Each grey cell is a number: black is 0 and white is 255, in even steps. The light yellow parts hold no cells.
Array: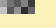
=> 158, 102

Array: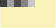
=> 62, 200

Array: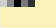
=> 207, 48

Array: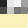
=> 36, 132

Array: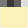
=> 121, 222

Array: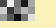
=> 72, 224

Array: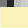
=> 120, 203

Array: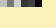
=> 192, 8

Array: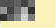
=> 82, 124
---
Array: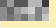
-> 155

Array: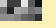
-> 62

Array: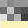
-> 136

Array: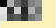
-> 174

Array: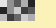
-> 144

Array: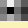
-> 241

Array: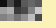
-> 74
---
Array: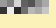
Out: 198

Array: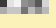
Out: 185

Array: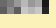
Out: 37

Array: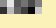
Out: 200

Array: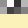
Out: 130

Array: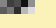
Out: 221

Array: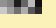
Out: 42

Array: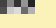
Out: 178
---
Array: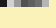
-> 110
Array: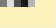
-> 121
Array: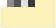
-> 141
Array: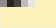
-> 141
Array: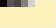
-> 87
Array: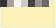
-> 149
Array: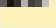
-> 80
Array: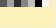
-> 133
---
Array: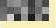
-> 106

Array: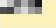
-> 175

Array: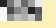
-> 135

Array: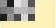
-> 185

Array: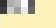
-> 160

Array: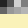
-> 165
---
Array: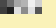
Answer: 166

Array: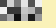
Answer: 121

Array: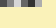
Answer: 214

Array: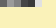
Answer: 130

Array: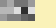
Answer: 115

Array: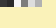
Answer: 246

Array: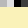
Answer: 3

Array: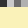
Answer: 108
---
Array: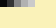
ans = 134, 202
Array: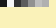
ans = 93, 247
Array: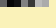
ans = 129, 186
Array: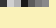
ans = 25, 208
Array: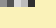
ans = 217, 217
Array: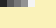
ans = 120, 244
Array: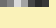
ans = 163, 218
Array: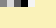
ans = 92, 244
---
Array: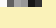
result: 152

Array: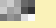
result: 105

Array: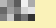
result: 241

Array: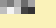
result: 108

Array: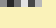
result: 227

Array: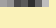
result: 91
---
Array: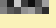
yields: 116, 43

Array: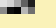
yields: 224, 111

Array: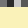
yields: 116, 87

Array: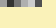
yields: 160, 80

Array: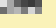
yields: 225, 135

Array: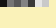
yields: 18, 201

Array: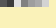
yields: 86, 211

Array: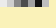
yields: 235, 190

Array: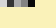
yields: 214, 9
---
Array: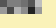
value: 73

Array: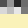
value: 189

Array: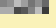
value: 172

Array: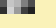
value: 211

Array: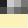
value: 148

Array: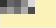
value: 158
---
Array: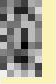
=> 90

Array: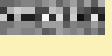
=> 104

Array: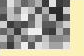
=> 102

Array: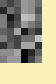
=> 97

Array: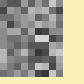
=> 112

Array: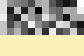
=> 224
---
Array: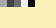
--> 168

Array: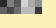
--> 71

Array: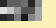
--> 54

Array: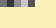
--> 114

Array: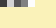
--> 60

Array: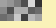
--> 124

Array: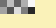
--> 162

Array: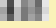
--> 189

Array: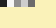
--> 32
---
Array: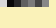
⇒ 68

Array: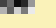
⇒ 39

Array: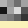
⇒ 110

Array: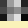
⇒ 208

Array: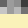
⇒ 142

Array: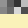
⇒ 52

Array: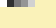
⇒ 149
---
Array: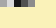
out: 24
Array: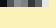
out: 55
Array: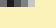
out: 83
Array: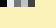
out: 121
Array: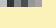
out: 78
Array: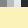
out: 188
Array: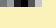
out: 5
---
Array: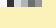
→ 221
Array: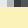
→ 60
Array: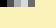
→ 176
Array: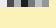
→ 180
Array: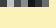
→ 78
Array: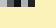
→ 19
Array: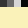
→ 214
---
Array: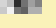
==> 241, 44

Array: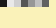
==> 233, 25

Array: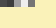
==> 239, 61

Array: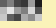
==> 229, 29

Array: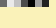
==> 234, 2

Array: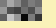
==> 197, 9

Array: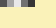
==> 232, 53

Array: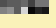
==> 213, 9

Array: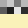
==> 229, 30

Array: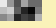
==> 233, 8
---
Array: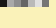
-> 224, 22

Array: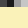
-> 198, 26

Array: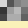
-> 214, 53

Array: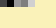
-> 208, 4

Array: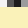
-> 244, 29

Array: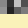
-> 192, 35

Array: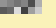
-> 219, 64

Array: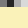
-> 217, 37
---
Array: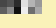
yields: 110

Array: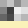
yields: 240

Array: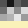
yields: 139

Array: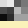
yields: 187

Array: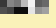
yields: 146

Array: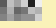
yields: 192
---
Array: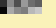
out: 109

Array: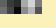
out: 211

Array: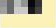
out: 9

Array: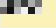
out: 171

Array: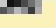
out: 112

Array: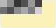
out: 152
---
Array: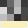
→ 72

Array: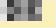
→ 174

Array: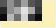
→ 56

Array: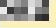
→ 116

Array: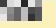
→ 87

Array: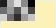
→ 71

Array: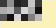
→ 17

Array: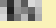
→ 186

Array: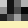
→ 6

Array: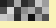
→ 186
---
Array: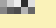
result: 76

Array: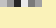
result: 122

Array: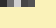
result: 70

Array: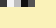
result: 58

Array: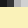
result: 54

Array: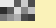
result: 60
